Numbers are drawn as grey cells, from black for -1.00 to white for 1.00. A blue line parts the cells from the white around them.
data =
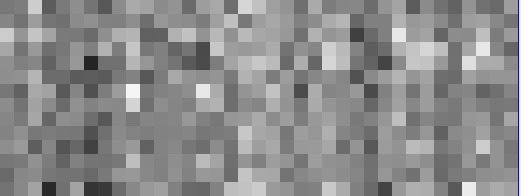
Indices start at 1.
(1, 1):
-0.06
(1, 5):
-0.04
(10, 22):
0.23
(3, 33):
0.10
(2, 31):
0.22
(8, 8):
0.08
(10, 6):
-0.07
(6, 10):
0.02
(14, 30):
0.37
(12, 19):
0.00
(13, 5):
-0.10
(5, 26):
-0.08
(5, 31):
0.52
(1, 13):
0.15
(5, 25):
0.48
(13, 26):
0.05
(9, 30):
-0.12
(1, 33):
-0.23
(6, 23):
0.06
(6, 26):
-0.36
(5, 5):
-0.03
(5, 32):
0.20
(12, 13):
0.11
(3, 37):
0.21
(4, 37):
-0.20
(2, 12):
0.18
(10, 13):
0.03
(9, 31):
0.04
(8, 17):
-0.14
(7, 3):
0.32
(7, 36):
-0.12
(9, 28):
0.18
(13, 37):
0.15
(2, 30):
0.19
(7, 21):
0.17
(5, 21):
-0.17
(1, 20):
0.25
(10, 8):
-0.12
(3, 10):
0.41

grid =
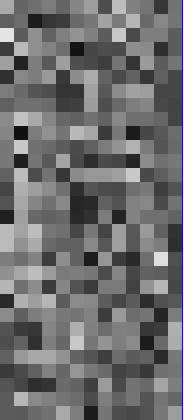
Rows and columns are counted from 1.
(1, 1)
0.32
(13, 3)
-0.40
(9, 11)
-0.13
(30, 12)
-0.06
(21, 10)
-0.48
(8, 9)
-0.18
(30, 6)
-0.01
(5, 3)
-0.02
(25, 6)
0.57
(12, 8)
-0.41
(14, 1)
-0.46
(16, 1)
-0.75
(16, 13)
-0.22
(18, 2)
0.14
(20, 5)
-0.04
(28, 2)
-0.44
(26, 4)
0.31
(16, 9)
-0.72
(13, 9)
0.25
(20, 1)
0.12
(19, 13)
-0.37
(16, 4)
-0.24
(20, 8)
-0.40
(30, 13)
0.23
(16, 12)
-0.12
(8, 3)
-0.12
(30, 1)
-0.28
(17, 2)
0.28
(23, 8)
-0.52
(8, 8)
-0.39
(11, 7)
-0.25
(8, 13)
-0.48
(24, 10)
-0.01
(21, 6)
-0.35
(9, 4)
0.04
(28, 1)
-0.33
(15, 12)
-0.41
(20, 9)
0.05

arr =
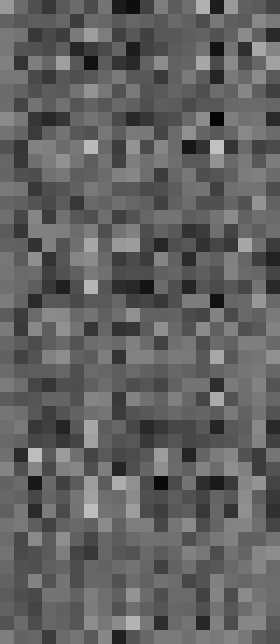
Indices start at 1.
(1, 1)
0.20
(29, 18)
-0.14
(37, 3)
-0.67
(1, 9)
-0.79
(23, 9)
-0.14
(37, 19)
-0.18
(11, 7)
0.46
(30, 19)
-0.09
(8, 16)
-0.32
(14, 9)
-0.32
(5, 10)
-0.68
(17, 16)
-0.13
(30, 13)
-0.18
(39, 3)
0.08
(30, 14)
-0.24
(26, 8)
-0.01
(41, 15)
-0.35
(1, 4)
-0.56
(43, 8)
-0.14
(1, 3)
-0.38
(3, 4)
-0.43
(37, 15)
-0.57
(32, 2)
-0.22
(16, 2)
-0.44
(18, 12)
-0.70
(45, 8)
-0.07
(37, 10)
0.23
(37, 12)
-0.51
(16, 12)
-0.09
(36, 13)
-0.27
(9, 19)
-0.08
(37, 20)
-0.62
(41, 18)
-0.09
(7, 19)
-0.26
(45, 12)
-0.65
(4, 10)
-0.77
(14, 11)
-0.41
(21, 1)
-0.12

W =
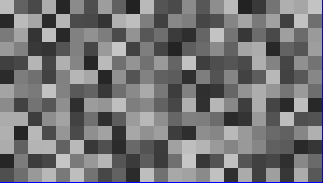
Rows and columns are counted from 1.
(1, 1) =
0.48
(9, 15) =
-0.01
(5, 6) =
0.04
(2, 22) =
0.52
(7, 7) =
-0.22
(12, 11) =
-0.27
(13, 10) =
-0.66
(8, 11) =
0.07
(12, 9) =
-0.33
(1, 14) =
0.09
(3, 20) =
-0.43
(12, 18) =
-0.33
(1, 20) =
-0.09
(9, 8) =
-0.63
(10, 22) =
0.05
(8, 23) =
-0.69
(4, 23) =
0.24
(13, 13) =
0.32
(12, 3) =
-0.53
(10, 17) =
0.45
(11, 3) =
0.41
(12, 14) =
0.55
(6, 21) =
-0.48
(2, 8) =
-0.59
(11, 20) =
-0.25
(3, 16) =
0.53
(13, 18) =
0.34
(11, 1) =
0.35
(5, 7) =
-0.70
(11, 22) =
-0.68
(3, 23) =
0.21
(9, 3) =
-0.51
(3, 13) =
-0.54
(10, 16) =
0.05
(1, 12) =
-0.34
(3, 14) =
-0.64
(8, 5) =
0.12
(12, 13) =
-0.12

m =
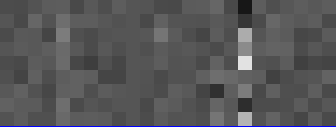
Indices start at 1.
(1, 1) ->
-0.40
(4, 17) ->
-0.31
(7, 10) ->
-0.33
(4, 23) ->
-0.32
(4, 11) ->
-0.37
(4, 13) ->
-0.33
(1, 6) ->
-0.43
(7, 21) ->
-0.38
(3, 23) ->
-0.42
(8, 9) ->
-0.33
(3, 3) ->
-0.31
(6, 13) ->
-0.36
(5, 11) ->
-0.33
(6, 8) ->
-0.46
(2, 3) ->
-0.20
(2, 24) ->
-0.42
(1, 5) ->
-0.27
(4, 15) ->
-0.35
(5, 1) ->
-0.40
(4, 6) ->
-0.31
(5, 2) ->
-0.43
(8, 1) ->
-0.24
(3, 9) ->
-0.33
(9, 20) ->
-0.22
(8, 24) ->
-0.32
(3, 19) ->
-0.33
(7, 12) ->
-0.40
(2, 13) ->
-0.34
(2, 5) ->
-0.14
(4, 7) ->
-0.41
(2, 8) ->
-0.32
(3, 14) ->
-0.39
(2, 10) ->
-0.33
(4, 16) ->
-0.41
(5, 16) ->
-0.23
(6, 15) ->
-0.25
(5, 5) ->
-0.16
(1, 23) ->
-0.31

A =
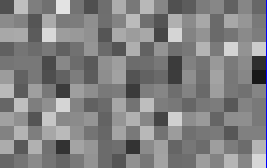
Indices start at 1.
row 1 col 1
-0.37
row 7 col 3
0.25
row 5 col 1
-0.08
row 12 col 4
-0.09
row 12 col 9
-0.33
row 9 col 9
0.17
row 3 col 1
0.32
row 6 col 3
-0.06
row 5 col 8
0.13
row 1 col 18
0.05
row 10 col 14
-0.12
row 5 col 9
0.24
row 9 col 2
0.13
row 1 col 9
0.36
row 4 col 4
-0.05
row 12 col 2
-0.08
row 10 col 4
0.31
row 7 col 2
-0.29
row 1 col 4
-0.12
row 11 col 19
0.41
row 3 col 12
-0.45
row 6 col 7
-0.28
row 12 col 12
0.28
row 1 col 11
0.44
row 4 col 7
0.17
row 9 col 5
0.07
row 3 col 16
-0.17
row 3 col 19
-0.02
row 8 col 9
0.31
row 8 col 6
0.03
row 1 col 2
0.50
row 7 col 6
0.25
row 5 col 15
-0.09
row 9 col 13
0.63
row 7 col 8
-0.05
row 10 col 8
-0.19
